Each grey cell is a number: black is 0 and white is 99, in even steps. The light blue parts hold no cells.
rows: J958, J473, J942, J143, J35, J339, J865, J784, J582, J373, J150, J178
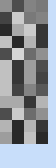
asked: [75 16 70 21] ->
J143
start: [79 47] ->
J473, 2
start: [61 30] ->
J339, 3
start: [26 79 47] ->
J473, 1
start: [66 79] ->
J942, 2

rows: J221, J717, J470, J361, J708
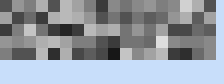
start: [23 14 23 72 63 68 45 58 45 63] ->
J470, 5
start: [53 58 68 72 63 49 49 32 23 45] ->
J361, 2
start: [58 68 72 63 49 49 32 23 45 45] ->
J361, 3

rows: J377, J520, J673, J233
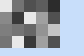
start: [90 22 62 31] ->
J233, 2
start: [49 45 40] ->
J673, 1
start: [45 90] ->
J233, 1
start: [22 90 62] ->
J520, 2
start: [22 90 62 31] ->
J520, 2

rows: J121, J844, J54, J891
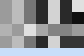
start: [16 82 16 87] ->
J121, 4
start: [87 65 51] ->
J54, 3
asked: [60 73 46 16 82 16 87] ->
J121

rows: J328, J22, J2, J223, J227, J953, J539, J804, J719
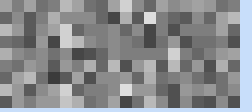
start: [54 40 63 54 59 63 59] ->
J328, 12
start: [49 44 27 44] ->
J223, 11
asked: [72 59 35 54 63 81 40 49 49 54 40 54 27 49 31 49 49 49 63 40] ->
J2
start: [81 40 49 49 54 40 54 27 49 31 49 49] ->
J2, 6
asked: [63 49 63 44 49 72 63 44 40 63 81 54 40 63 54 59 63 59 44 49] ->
J328

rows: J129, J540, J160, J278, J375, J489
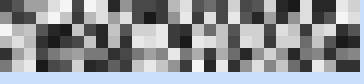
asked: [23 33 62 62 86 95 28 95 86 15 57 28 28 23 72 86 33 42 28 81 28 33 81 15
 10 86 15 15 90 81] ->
J129
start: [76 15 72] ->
J278, 8
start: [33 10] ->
J278, 28
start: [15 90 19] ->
J489, 18
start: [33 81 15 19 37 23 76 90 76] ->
J489, 6
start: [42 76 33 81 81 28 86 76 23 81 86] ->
J160, 18
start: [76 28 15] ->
J160, 7

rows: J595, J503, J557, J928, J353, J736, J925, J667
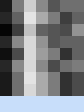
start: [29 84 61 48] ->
J353, 2
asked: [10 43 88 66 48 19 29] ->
J925
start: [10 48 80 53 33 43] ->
J595, 1
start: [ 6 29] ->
J353, 1
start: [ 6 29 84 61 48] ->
J353, 1

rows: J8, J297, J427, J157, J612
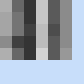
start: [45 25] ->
J427, 2
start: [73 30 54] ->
J427, 4
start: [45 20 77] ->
J297, 2

